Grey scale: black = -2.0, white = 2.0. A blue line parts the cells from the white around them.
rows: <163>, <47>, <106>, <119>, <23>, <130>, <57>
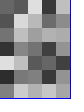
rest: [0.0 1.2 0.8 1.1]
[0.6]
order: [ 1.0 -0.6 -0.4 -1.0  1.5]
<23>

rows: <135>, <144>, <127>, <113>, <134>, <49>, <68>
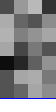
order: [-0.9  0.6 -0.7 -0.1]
<113>
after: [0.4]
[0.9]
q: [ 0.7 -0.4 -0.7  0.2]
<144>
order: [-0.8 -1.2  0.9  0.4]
<135>
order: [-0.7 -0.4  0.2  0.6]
<68>

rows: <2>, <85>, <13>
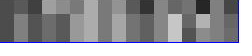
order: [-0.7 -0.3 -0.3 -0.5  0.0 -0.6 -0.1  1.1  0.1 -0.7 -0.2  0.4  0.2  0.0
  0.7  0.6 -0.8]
<13>
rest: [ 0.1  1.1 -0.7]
[ 0.2  0.0 -0.3]

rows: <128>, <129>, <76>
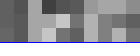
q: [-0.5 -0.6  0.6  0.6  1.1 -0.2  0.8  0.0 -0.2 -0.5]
<129>
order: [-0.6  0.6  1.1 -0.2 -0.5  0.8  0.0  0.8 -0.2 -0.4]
<76>
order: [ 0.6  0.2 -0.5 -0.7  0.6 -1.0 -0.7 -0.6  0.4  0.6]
<128>
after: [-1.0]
[-0.7]
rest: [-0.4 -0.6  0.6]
[ 1.1 -0.2 -0.5  0.8  0.0  0.8 -0.2]
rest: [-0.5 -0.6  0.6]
[ 0.6  1.1 -0.2  0.8  0.0 -0.2 -0.5]

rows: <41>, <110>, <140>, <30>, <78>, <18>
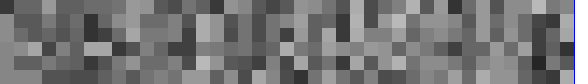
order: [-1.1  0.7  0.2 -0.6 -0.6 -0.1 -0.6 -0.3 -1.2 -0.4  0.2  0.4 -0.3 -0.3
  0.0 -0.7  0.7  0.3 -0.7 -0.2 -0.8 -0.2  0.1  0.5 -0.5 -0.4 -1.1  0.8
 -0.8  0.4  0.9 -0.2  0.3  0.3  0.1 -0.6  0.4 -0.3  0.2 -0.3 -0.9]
<110>
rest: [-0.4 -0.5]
[-1.1 -0.7 -0.1  0.3 -0.3 -0.3  0.0 -0.8  0.9  0.3 -0.6 -0.7 -1.0  0.0
 -0.9  0.6 -0.6 -0.2 -1.1  0.6 -0.6  0.3  0.8 -0.2  0.2  0.2 -0.1 -0.5
  0.1  0.3  0.2 -0.5 -1.4 -0.1 -0.6]
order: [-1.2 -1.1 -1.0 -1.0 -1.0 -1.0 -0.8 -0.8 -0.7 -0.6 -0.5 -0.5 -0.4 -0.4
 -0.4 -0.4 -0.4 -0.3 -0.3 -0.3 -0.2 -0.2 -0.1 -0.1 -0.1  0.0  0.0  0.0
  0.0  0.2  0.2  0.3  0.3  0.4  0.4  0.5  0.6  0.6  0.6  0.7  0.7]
<140>
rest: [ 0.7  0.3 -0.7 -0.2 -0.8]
[-0.2  0.1  0.5 -0.5 -0.4 -1.1  0.8 -0.8  0.4  0.9 -0.2  0.3  0.3  0.1
 -0.6  0.4 -0.3  0.2 -0.3 -0.9 -1.1  0.7]
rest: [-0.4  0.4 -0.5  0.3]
[-0.3 -1.0 -0.4  0.6]

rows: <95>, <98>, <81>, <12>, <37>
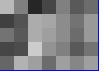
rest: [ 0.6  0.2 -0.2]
[0.4]
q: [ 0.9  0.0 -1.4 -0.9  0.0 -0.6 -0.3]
<95>
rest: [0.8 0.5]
[-0.3  0.5  0.1  0.5]
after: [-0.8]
[1.2]
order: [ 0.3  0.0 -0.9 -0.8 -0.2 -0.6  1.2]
<12>
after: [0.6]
[0.2]

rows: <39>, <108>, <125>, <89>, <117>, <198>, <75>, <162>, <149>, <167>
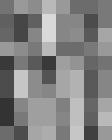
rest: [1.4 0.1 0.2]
[-0.6  0.6]
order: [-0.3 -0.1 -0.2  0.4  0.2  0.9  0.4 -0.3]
<39>
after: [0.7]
[-0.1]
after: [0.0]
[1.0]

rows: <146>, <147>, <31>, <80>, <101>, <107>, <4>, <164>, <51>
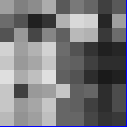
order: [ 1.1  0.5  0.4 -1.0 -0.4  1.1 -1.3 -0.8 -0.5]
<4>
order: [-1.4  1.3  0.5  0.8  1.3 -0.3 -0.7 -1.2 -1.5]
<80>
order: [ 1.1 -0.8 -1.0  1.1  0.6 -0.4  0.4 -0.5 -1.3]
<164>

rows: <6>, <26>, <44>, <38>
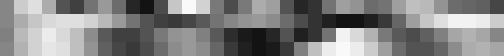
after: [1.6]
[1.5]
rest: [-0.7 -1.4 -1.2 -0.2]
[ 0.5  0.3 -0.3 -0.2  0.5  1.0  0.9  0.3 -0.3 -0.4 -0.5 -0.9]
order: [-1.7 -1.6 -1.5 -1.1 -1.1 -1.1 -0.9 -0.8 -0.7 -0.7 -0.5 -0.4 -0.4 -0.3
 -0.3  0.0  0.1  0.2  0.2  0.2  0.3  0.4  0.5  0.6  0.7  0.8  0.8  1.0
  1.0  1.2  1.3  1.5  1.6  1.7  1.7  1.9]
<38>

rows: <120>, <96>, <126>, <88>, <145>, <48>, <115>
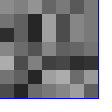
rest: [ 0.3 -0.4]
[-0.1 -0.6 -0.1]
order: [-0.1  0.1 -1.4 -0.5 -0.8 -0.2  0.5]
<96>

